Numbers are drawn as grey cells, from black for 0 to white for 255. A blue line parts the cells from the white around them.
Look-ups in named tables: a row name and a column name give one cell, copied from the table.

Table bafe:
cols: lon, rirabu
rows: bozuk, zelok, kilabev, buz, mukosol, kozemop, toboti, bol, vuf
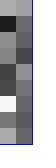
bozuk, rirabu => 162
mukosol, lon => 66
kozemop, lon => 73
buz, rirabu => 71
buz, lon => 132
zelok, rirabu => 105
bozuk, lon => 173
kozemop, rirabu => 117
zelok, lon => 28
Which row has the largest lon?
toboti

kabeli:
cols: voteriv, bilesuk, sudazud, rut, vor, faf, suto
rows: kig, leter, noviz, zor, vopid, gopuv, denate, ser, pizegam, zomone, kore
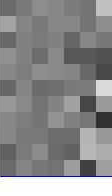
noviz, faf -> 134
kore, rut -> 114
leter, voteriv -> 163
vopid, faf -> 104
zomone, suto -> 173
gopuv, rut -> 111
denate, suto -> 154

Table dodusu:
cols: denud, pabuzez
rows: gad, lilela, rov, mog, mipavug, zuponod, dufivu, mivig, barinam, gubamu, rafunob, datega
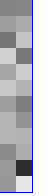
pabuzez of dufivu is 126
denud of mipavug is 165
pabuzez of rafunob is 46
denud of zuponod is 199
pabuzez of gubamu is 172
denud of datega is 152
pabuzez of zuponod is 177
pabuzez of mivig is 148
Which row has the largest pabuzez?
datega

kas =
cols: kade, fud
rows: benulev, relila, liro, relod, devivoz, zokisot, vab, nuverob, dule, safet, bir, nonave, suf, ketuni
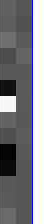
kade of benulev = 97
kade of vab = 247
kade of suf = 90
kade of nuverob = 99
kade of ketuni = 106
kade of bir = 10
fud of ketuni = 86
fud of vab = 90
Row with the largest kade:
vab

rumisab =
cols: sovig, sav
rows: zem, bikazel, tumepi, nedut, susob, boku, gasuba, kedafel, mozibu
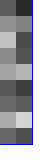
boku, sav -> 62
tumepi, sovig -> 193
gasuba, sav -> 92
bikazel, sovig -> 145
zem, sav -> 41
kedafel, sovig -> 169
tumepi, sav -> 74
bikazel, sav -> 130
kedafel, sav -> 211
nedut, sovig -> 137
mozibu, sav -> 81
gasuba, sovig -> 105
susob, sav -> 182
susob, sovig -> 163
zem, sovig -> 92
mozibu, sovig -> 102
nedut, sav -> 84
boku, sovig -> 88

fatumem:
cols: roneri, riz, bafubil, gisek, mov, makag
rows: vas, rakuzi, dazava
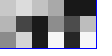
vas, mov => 24
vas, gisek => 169
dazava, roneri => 139
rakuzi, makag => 189
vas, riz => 220
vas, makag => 24
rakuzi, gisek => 141
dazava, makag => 246
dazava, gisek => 246
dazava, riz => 212
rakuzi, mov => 76
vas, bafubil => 194
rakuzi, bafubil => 26
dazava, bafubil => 27
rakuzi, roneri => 182
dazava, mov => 38
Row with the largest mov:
rakuzi

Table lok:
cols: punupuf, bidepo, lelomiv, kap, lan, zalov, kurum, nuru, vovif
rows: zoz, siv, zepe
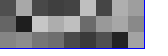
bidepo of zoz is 168
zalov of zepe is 58
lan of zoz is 67
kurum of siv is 153
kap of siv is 173
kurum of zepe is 80
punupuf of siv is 101
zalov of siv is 107
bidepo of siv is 30
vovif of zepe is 163
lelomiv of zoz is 72
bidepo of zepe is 141
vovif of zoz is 158
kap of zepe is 110
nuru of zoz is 175
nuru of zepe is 35
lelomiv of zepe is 118
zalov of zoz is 191
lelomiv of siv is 198

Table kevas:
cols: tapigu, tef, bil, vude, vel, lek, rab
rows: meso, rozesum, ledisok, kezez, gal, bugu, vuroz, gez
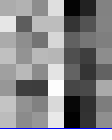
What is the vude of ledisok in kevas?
215
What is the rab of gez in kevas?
143
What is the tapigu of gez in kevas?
188
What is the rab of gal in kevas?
98
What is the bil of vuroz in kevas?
129
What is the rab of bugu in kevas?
170
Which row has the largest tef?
gal

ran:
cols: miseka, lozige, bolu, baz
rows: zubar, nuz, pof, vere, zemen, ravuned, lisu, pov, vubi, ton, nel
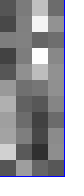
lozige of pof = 129
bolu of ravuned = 118
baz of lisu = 133
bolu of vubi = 71
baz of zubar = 108
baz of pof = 110
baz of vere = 136
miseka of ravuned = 153

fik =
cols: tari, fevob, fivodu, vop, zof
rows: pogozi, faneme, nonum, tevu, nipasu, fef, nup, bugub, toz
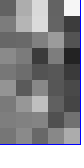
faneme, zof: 60
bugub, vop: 80
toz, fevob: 138
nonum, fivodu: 128
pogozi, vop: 99
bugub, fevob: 129
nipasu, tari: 119
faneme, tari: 124
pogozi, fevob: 173
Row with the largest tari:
fef

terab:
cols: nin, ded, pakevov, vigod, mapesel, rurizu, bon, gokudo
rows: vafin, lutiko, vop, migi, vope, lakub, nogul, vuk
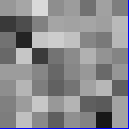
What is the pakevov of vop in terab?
197
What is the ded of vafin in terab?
166
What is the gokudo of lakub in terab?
96
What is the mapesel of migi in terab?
139
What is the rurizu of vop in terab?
134
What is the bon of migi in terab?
147
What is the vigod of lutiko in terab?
165
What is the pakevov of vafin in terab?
218
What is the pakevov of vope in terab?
134
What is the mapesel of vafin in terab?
156
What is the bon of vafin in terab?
161
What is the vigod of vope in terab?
103
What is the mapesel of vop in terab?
193
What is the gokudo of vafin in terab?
126
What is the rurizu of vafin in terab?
113
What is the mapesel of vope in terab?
135
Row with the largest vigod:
vop

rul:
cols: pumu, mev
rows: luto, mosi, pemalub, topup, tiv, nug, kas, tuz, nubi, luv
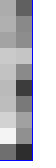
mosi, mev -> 137
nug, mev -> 60
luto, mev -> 96
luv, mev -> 45
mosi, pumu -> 176
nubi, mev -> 144
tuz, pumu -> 210
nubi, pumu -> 244
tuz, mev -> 161
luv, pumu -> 111
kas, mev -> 121
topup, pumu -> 202
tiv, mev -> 138
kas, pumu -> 189
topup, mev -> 197
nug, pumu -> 186
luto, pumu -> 172
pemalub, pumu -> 163
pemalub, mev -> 141

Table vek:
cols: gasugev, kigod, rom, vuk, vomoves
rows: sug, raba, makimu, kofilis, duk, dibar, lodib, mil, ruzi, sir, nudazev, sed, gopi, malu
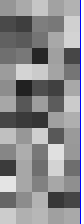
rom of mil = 52
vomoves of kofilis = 70
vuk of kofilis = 160
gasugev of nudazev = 59
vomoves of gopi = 69
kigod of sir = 173
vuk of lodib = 92
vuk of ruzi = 88
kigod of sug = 170
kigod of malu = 176
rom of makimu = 116
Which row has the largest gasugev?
sed

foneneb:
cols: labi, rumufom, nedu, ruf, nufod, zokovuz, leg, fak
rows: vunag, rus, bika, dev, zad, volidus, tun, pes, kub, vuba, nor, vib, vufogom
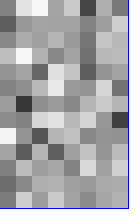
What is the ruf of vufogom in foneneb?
202
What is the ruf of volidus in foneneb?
233
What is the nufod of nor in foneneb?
131
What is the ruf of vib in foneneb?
178
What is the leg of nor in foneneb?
161
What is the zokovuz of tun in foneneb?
180
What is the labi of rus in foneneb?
94
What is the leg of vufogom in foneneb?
166
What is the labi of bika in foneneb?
136
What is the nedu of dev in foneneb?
177
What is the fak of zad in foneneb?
163
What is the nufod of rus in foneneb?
162
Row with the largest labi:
kub

